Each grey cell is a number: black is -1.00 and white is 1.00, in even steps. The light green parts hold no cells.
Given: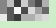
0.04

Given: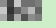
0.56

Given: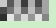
-0.42

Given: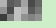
0.14

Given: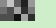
-0.15

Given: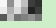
0.84
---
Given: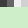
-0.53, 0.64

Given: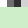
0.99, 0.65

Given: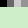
-1.00, 0.16

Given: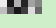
0.84, -0.20

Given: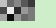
0.52, -0.05

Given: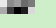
0.83, 0.70

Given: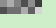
0.11, 0.67

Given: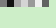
-0.03, -0.24
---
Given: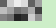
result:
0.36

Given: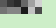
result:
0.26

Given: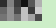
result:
-0.54

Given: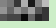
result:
-0.33

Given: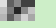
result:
0.07

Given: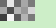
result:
0.20

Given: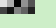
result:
0.14
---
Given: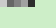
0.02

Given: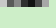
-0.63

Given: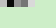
0.16

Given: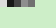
-0.47

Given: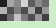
-0.39

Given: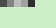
0.49

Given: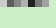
0.38

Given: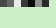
-0.55
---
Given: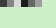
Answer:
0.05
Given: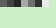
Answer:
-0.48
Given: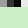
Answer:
-0.59
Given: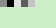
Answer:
-0.95
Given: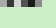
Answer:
-0.57
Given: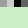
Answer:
0.60
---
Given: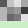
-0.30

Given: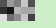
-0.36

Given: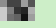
0.11

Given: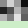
0.09

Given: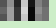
-0.34

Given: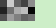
-0.48

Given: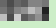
-0.19

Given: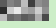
-0.29

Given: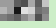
0.22
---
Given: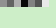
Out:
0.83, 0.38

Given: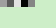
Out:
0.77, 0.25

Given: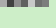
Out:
0.57, 0.34

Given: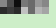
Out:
0.51, 0.41

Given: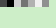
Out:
0.88, 0.64

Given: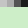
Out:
0.54, 0.34

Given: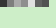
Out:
0.76, 0.34

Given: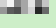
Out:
0.91, 0.78

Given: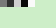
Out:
0.96, 0.62

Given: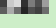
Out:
0.71, 0.58
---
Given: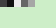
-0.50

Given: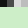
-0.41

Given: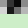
-0.81

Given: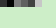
-0.61

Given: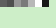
-0.38

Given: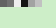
-0.23

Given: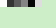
-0.59

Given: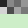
-0.40

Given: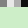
0.01

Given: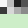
-0.55
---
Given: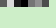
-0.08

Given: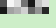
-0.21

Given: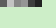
0.17

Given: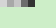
0.55

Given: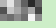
-0.14

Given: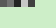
-0.72

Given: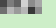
0.43

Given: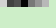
-0.06

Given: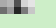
-0.71

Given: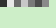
-0.04
